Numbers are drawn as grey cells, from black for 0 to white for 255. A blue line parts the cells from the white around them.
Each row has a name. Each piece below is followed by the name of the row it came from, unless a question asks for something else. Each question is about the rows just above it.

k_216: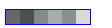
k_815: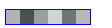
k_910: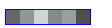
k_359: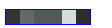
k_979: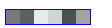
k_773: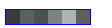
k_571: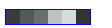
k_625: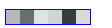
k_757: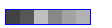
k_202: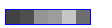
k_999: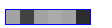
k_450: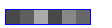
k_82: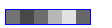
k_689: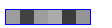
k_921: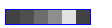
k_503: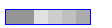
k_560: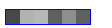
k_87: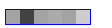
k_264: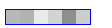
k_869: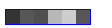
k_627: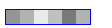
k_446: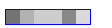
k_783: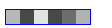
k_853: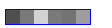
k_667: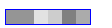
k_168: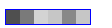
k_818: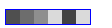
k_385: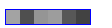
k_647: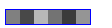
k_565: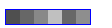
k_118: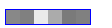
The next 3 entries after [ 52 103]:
[ 87  87 218]
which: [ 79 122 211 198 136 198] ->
k_168
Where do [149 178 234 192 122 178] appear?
k_627
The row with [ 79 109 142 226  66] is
k_921

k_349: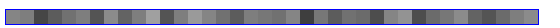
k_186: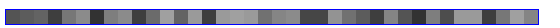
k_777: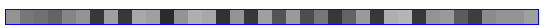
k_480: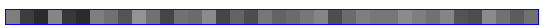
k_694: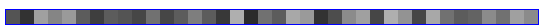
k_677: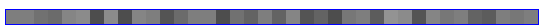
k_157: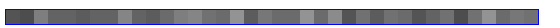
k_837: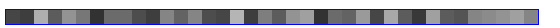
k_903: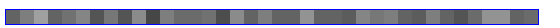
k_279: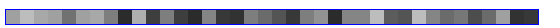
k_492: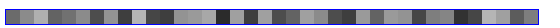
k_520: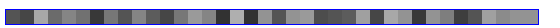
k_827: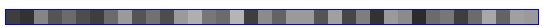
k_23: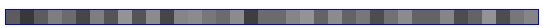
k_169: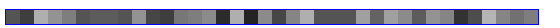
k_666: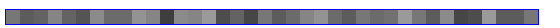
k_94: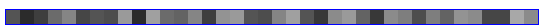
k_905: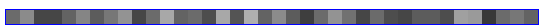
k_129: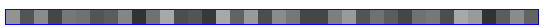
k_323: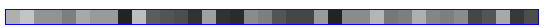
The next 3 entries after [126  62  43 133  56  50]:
[126 107  84]
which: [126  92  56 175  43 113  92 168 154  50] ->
k_694
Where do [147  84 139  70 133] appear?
k_23
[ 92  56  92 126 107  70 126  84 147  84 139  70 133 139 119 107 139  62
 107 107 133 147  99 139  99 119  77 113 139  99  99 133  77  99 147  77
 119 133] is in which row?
k_23
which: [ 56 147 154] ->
k_777
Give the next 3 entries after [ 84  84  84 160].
[ 99 160 139]

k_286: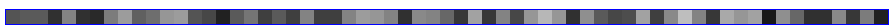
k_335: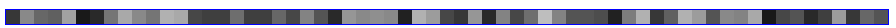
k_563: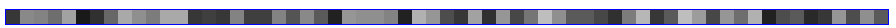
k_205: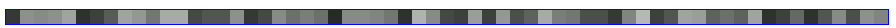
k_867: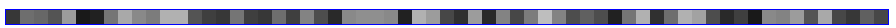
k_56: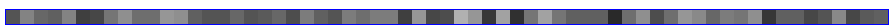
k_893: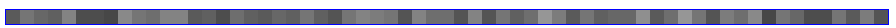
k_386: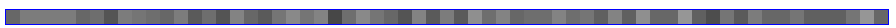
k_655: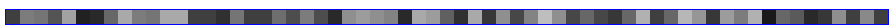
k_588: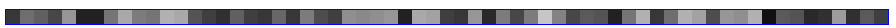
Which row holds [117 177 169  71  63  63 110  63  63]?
k_335
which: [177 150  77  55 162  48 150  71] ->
k_563
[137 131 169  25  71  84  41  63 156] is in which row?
k_335
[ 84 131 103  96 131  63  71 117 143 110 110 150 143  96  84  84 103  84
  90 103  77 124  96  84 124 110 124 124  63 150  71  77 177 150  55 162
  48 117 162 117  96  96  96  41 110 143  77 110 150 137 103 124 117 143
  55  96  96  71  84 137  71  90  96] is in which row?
k_56
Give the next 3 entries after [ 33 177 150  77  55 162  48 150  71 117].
[190 143  90]

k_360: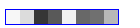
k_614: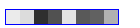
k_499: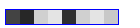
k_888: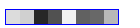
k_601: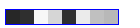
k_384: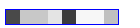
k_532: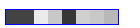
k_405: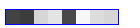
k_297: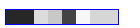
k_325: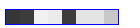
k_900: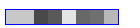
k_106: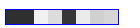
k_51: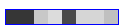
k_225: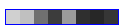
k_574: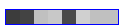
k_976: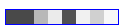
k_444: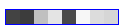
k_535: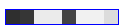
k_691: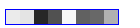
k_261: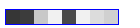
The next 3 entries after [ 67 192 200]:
[ 73 208 192]
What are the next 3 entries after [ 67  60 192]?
[228  73 247]
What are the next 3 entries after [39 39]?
[220 200  67]
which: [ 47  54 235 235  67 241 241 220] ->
k_535
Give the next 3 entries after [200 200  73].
[ 89 228 104]
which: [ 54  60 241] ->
k_325
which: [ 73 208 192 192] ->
k_574

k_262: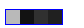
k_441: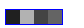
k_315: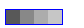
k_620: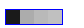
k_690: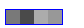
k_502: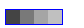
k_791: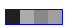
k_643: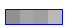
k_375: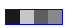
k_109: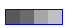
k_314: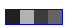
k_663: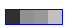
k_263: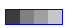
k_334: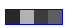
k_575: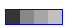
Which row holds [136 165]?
k_575
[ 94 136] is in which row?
k_375
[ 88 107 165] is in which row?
k_109
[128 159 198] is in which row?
k_263

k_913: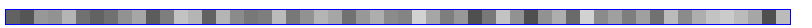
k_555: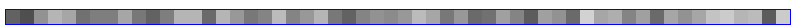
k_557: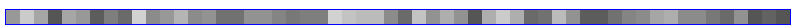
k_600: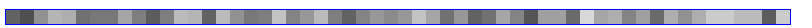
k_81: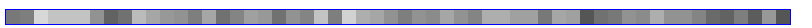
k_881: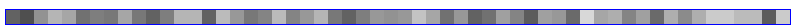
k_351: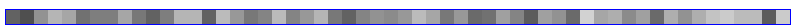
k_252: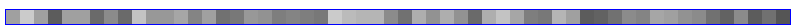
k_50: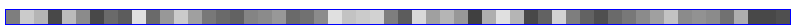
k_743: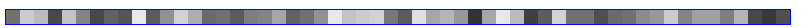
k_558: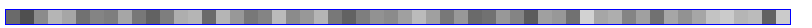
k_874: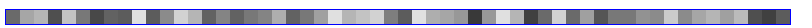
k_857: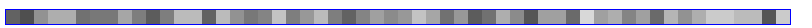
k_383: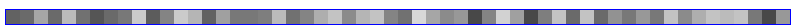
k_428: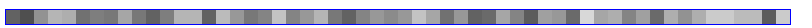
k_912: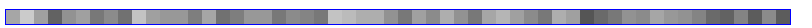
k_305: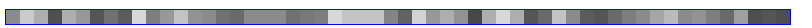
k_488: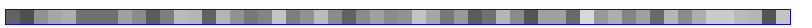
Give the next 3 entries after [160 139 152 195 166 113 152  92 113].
[174 139  85]
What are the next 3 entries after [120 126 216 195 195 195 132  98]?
[210 152 174]
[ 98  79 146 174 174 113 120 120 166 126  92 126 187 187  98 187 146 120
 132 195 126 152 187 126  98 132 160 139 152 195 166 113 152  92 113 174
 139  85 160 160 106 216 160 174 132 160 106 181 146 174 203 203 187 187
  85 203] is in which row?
k_857
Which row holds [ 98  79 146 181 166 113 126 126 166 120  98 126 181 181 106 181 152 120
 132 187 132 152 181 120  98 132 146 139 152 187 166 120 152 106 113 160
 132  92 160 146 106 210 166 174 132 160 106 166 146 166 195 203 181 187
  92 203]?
k_555
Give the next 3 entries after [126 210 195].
[187 187 139]

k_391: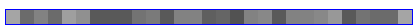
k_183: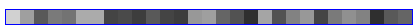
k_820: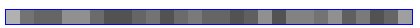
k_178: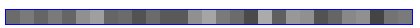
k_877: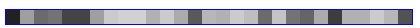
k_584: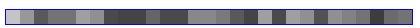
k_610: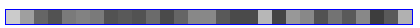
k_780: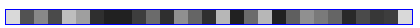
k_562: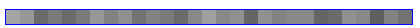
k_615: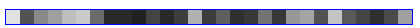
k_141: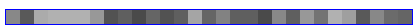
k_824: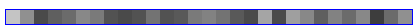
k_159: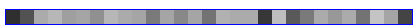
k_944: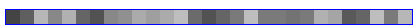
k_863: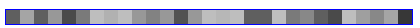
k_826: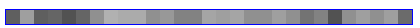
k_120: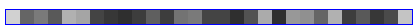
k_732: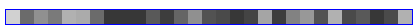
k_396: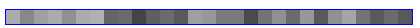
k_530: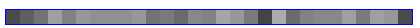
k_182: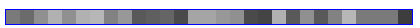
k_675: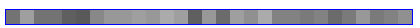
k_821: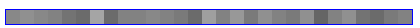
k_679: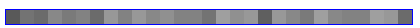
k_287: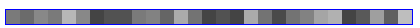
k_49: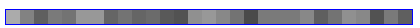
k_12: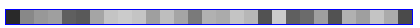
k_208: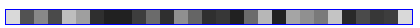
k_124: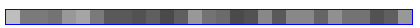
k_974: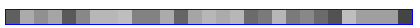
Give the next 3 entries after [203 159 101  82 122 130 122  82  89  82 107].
[ 74 101 136]
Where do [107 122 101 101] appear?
k_820
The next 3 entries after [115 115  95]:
[ 89 136 152]
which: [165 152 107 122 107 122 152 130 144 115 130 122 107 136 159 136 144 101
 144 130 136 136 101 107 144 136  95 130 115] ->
k_562
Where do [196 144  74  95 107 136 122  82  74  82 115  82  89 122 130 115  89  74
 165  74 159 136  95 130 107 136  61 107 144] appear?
k_824
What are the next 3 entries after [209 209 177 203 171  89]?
[183 177 203]

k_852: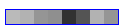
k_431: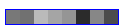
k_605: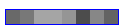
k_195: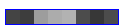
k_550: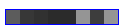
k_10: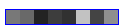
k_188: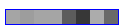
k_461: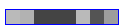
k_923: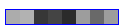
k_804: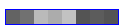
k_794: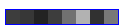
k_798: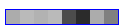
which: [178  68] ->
k_461
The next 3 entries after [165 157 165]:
[165  92  55]
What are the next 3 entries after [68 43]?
[157 105 157]

